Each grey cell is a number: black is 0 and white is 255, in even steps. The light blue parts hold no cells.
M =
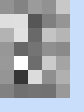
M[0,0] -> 146
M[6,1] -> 112
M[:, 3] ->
[146, 128, 196, 144, 203, 143, 114]
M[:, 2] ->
[155, 86, 105, 116, 109, 220, 115]
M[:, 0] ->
[146, 222, 179, 151, 153, 149, 129]
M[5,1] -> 53
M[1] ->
[222, 223, 86, 128, 149]
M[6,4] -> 153

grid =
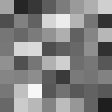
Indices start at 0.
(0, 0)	165
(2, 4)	175
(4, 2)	118
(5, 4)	58
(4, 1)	80
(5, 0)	133
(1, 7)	50
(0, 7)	207
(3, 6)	143
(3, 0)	120
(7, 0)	104
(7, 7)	30
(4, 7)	87
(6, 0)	119
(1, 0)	78
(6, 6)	98
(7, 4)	188
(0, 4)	124

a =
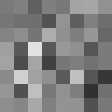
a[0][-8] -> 122
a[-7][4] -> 147
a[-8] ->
[122, 128, 96, 127, 120, 164, 166, 145]
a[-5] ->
[159, 89, 225, 88, 152, 144, 86, 123]
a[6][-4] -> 145
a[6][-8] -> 150
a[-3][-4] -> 90
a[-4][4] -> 119
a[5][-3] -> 191
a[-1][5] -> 146
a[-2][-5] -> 120
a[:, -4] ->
[120, 147, 143, 152, 119, 90, 145, 147]
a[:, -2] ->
[166, 128, 150, 86, 114, 86, 49, 81]
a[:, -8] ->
[122, 118, 132, 159, 163, 138, 150, 141]
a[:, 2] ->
[96, 111, 117, 225, 165, 161, 191, 168]

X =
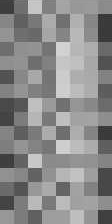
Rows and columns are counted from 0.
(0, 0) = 63
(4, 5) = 191
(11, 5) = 147
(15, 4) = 158
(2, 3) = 166
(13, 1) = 84
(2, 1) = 111
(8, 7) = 142
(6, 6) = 172
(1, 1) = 97
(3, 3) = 116
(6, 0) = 129
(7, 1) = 86
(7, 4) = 113
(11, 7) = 132
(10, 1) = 148
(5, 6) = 169
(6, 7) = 93
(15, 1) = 124
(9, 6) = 132
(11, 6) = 145
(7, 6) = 136
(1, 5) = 176
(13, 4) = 100
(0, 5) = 151
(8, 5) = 162
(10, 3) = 119
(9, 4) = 110
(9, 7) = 59
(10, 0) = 126
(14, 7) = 142
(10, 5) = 187
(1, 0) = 134
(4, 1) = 146
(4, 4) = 197
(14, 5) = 160
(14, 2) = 185

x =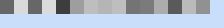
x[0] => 103
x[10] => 123
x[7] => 181
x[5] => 158

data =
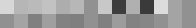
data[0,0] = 215
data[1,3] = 159
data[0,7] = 200
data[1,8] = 156
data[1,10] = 134
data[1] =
[145, 164, 128, 159, 130, 127, 145, 128, 156, 130, 134, 145, 164, 145]
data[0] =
[215, 182, 186, 194, 173, 183, 145, 200, 61, 176, 58, 220, 164, 145]

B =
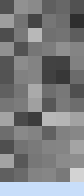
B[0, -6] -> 81
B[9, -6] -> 109
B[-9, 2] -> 131
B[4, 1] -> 140
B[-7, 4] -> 120
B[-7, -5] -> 117
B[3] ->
[145, 82, 118, 125, 144, 132]
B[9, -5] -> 137
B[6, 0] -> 96
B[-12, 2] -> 68
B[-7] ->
[96, 117, 170, 110, 120, 79]
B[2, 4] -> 115
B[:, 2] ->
[138, 68, 184, 118, 131, 132, 170, 160, 60, 131, 122, 119, 131]
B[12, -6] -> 95
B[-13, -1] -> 81
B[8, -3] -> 184
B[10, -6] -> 79
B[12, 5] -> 211
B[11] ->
[163, 88, 119, 124, 139, 142]
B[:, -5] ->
[145, 115, 121, 82, 140, 129, 117, 124, 74, 137, 115, 88, 106]

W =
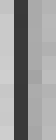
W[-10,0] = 195
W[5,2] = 164
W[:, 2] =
[170, 170, 171, 170, 170, 164, 172, 170, 170, 167]
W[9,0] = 206
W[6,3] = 179
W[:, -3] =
[57, 56, 57, 57, 57, 58, 57, 57, 57, 57]
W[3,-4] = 202
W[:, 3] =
[180, 184, 183, 177, 185, 189, 179, 183, 183, 186]

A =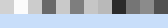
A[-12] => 209
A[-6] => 198
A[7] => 185
